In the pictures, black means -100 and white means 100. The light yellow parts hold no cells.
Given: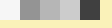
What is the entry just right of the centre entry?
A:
60
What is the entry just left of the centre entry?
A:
16
